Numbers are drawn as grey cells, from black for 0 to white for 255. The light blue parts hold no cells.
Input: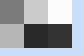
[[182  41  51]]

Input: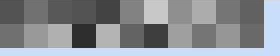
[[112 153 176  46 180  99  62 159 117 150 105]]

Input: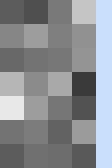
[[134 156 126 144]
 [182 139 169  57]
 [114 124  98 155]]

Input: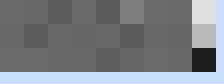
[[104  93 104 101 103  91 103 102 186]]

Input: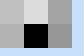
[[179   1 151]]

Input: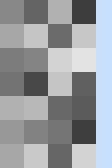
[[168 198 107 200]
 [114  72 197  96]
 [152 129 116  63]]

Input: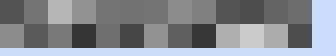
[[141  89 121  51 111  70 145  96  55 175 203 171  78]]

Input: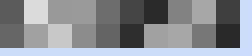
[[101 160 198 141  99  46 161 167 119  41]]
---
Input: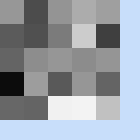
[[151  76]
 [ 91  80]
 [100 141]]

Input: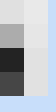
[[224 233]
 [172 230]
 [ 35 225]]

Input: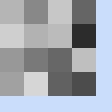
[[181 136]
 [207 178]
 [152 121]]

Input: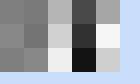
[[127 122]
 [136 116]
 [127 135]]

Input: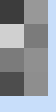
[[ 60 152]
 [208 123]
 [123 144]]

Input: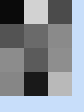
[[ 10 210]
 [ 83 106]
 [140  91]]
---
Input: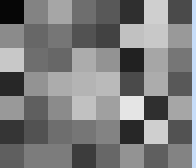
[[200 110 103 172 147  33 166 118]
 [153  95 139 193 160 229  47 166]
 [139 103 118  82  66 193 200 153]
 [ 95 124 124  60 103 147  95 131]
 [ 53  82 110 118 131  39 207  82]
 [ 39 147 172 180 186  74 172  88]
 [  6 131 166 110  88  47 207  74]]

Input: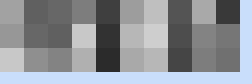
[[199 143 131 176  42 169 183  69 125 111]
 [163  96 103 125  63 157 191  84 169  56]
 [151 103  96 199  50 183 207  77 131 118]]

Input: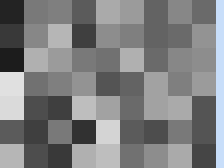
[[224 113 127 147  84  99 162 127 155]
 [218  77  63 190 162 106 162 170  84]
 [182  77  57 176 190 113 141 170  69]
 [ 91  63 121  49 212  91  77 121  84]
 [ 57 135 182  63 141 127  99 106 147]
 [ 35 121 127  91 170 155  99 135 106]
 [ 28 176 155 121 113 176 106 135 141]]

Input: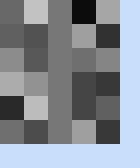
[[172 146 119  69  56]
 [140  88 119 111 133]
 [111  76 119 159  56]
 [104 194 119  12 166]
 [ 96  82 119 159  49]
 [ 41 188 119  69  96]]

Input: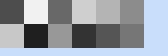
[[200  31 152  51  85 118]
 [ 77 241 104 207 180 140]]

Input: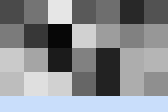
[[202 165  27 129  34 173 181]
 [189 223 209 102  34 173 143]
 [123  55   7 209 157 129 151]
 [ 74 116 230  89 110  40  82]]

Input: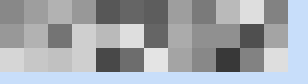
[[214 199 193 207  72 109 228 164 136  56 130 222]
 [152 178 116 207 186 222 101 171 144 144  79 164]
 [136 158 178 152  87 101  93 158 122 186 222 130]]
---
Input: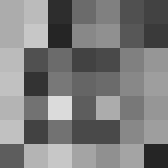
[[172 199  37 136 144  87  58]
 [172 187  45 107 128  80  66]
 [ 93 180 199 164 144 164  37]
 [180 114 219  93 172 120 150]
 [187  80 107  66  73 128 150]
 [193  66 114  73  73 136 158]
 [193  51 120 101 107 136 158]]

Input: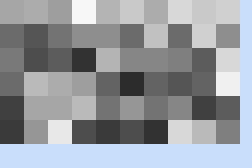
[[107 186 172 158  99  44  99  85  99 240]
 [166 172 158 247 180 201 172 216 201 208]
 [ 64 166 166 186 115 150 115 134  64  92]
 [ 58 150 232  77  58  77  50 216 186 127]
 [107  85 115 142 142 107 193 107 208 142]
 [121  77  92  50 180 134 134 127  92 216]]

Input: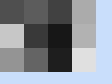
[[148 100  30 224]
 [ 79  92  65 171]
 [199  57  23 178]]

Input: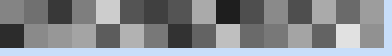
[[ 44 138 151 164  92 178 120  50  99 191 106 120 164  99 225 145]
 [132 112  56 126 205  84  64  84 170  30  78 138  78 170 106 157]]

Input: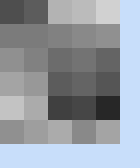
[[195 171  64  70  39]
 [144 158 171 137 164]
 [164 152  92 100  85]
 [144 129 108 115 100]
 [123 123 129 137 144]
 [ 78  92 179 187 209]]

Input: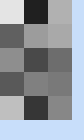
[[ 96 156 169]
 [ 89 128 121]
 [142  73 109]
 [191  54 135]
 [228  32 177]]

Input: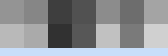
[[185 170  49  87 193 122 208]
 [148 134  62  81 140 109 164]]

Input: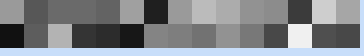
[[ 17  93 179  52  44  23 132 126 114 146 120  72 240  79  72]
 [154  87 106 106  99 160  31 154 187 172 146 140  59 206 166]]
